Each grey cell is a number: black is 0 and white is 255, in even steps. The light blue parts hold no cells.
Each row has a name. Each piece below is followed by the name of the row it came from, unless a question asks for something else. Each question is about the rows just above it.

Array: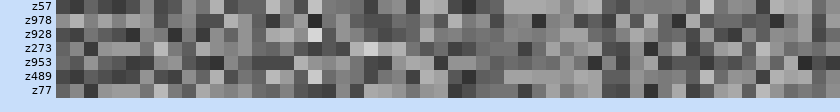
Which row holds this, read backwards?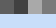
z77
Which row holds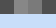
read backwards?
z978
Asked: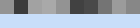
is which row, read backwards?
z953
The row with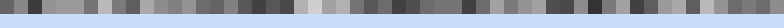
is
z273

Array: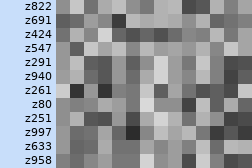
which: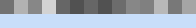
z424
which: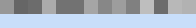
z633
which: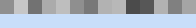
z822
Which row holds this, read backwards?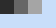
z997
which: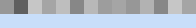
z547

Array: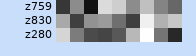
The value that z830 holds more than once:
[63]
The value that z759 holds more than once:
[140]
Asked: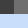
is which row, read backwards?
z830

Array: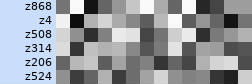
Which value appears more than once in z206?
[101]
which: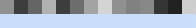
z524

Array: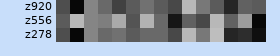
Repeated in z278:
[105]
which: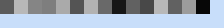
z556
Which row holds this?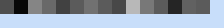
z920
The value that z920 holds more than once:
[91]
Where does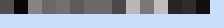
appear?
z278

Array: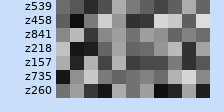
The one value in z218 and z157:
[50]
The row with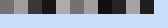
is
z260
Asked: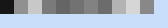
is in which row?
z735
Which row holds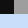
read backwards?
z260
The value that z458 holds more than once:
[95]
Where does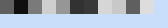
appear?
z458

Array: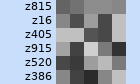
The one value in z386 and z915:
[66]
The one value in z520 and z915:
[122]
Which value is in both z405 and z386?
[192]
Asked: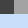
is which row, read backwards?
z915
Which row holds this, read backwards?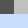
z405
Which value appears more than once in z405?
[192]
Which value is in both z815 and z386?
[135]

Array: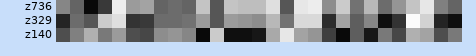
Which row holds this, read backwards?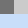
z736
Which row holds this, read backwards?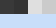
z329
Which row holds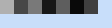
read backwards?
z140

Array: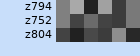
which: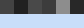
z804
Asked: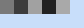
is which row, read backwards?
z794
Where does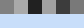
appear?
z794

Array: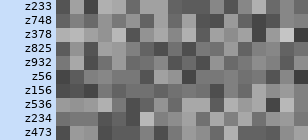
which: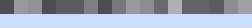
z473
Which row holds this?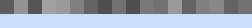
z825

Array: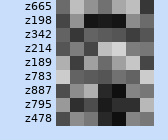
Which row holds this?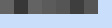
z342
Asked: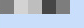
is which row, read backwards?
z214
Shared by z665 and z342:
[55]
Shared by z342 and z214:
[85]
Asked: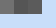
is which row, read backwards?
z783
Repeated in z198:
[21]
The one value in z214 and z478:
[119]

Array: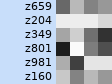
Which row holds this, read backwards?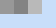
z659
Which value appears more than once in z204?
[237]
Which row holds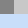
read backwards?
z160
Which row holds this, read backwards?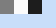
z801

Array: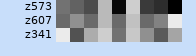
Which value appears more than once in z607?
[106]
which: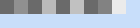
z607
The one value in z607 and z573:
[186]

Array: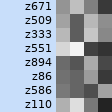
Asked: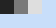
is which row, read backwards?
z110
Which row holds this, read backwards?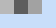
z509

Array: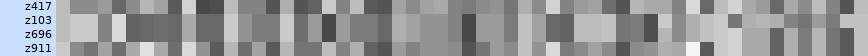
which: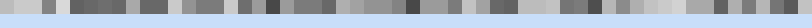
z696
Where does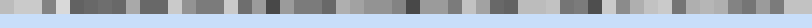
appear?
z103

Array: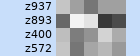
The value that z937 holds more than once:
[160]
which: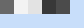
z893

